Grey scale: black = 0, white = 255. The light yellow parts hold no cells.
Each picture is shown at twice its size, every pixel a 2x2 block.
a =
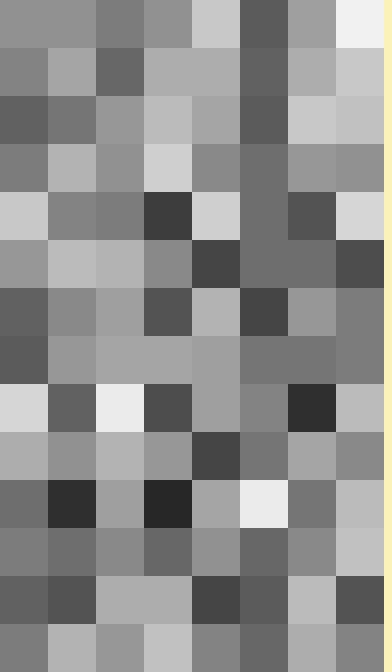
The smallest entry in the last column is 77
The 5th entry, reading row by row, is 200
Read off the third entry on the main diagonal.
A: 151
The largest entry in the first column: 214
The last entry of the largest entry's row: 241
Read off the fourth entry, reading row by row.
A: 145
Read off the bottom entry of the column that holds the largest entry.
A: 131
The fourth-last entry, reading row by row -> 131
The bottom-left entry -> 124
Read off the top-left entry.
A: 145
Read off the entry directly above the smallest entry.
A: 151
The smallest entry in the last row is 103
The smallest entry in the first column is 91
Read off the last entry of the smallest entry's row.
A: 187
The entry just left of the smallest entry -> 159
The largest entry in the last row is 193
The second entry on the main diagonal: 165
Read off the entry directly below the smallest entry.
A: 103
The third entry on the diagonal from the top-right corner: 91
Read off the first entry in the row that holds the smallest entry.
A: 110
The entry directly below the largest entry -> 200

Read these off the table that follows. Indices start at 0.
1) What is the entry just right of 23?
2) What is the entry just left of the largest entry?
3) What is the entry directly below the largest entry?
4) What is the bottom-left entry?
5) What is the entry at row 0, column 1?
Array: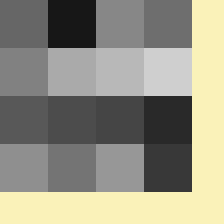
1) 135
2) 184
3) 41
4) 143
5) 23

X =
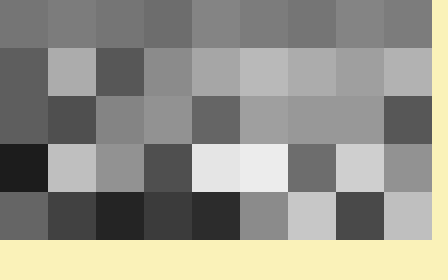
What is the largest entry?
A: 236
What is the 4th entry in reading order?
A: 109
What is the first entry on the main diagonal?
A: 117
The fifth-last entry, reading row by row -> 44
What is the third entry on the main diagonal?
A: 132
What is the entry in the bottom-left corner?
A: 101
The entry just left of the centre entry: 146
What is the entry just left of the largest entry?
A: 229
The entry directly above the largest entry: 159
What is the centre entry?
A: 101
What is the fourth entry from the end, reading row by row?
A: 139
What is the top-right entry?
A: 124
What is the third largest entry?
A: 207

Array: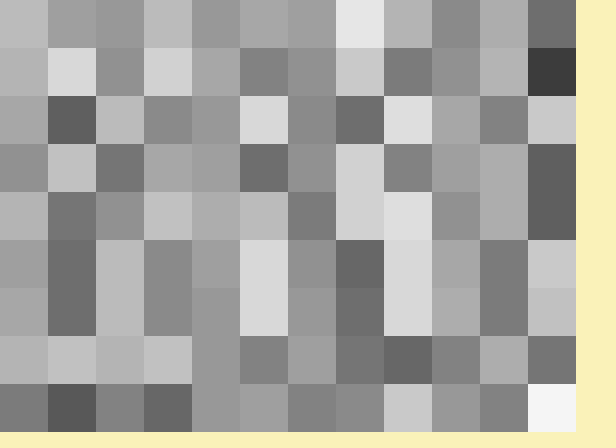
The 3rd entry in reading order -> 152
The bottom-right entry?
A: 245
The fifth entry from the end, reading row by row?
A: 138
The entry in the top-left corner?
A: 187
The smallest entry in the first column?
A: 123
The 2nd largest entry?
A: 230
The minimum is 60
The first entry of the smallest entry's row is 180
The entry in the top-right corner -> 110
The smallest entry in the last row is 88
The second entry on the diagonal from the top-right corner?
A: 180
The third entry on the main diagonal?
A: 187
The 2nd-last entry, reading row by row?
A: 130
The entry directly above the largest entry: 117
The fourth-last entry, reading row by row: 201
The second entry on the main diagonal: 216
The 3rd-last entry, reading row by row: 152

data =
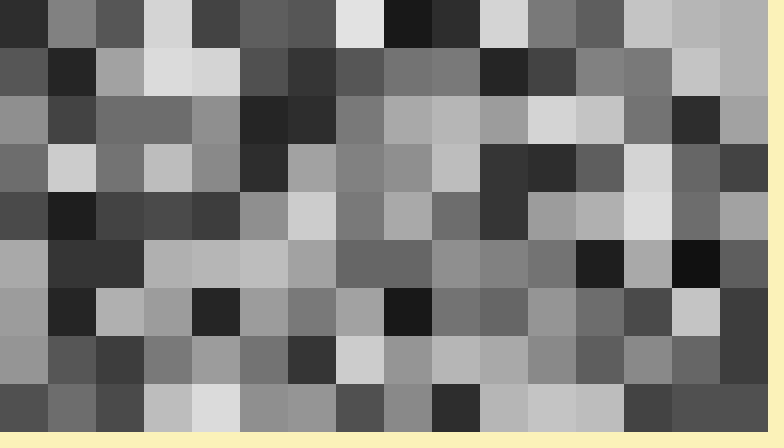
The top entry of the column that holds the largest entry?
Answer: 226
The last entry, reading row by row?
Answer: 80
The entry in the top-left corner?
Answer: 45
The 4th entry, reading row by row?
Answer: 212
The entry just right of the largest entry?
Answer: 24
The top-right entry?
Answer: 176
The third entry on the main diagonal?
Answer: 109
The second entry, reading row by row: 129
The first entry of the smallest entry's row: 169
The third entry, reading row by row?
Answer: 86
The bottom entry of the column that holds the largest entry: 80
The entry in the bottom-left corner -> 80
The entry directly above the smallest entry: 109
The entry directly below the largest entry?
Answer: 86
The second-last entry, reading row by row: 80
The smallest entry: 17
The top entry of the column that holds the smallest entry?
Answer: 182
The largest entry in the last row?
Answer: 219
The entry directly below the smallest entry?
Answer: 196

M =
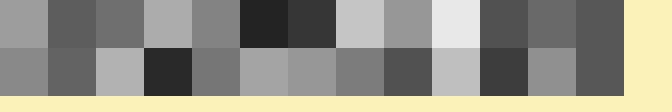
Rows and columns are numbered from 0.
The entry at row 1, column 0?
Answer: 137
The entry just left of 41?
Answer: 178
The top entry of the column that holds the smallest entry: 35
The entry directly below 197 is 124
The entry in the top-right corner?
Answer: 87
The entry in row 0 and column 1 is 93
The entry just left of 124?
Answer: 151
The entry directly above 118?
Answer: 131

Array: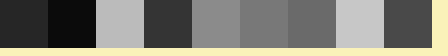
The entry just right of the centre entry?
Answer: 120
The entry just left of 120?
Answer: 139

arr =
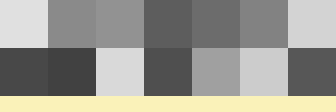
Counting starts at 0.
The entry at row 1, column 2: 217
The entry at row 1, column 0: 72
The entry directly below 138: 65
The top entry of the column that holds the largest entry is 224

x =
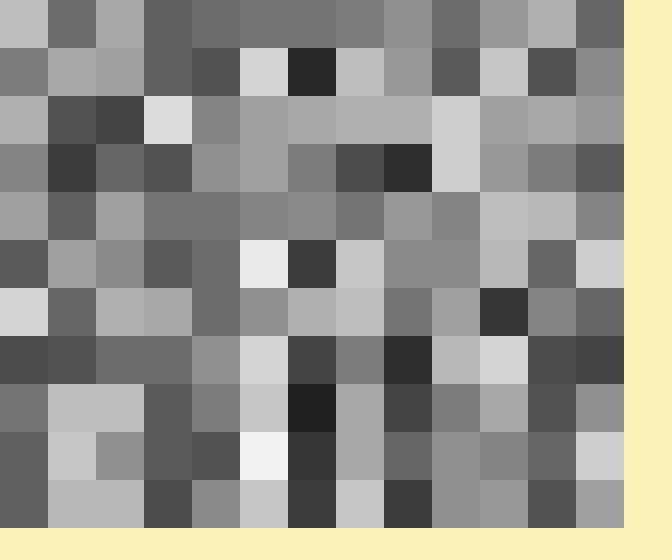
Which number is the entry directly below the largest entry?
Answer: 198
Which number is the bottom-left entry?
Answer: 96
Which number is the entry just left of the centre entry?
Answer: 233
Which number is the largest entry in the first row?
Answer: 190
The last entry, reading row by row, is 160
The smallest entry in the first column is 76
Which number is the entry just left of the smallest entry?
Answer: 198
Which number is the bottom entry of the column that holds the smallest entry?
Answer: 61
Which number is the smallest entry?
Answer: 32
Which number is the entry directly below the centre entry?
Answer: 176
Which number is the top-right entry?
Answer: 102
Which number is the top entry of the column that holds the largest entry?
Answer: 117
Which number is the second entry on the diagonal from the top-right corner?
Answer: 83
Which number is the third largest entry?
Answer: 219
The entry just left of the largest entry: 83
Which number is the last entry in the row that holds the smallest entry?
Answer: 144
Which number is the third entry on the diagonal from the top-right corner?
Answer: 160
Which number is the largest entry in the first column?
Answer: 212
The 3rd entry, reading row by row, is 168
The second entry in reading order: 109
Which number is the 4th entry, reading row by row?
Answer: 96
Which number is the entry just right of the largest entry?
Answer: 54
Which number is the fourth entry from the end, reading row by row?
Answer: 144
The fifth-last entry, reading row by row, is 61
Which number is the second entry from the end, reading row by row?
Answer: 83
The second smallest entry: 40
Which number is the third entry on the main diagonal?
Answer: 69

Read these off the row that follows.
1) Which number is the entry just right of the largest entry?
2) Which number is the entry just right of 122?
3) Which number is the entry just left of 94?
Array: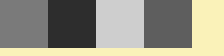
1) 94
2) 45
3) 206

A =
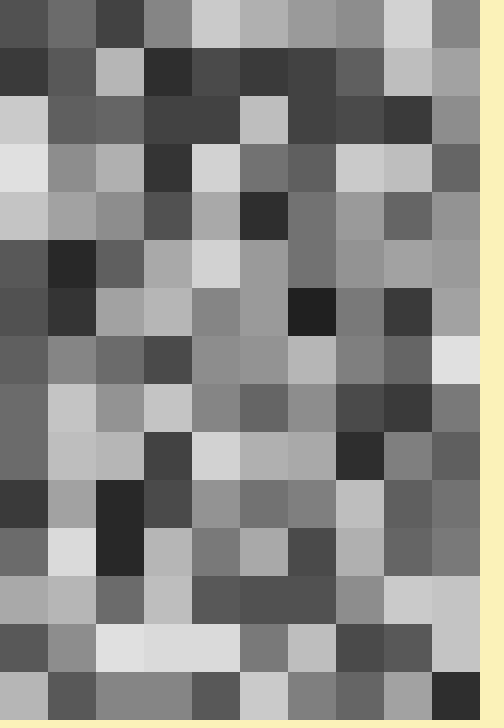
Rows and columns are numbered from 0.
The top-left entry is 81
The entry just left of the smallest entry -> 154
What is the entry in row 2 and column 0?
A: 202
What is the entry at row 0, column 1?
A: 107
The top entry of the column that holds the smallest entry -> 154
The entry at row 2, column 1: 95
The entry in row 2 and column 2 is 101
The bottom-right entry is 46
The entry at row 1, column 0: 58
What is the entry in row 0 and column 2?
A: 66
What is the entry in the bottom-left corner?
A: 182
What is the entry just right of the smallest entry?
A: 121
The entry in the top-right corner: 133
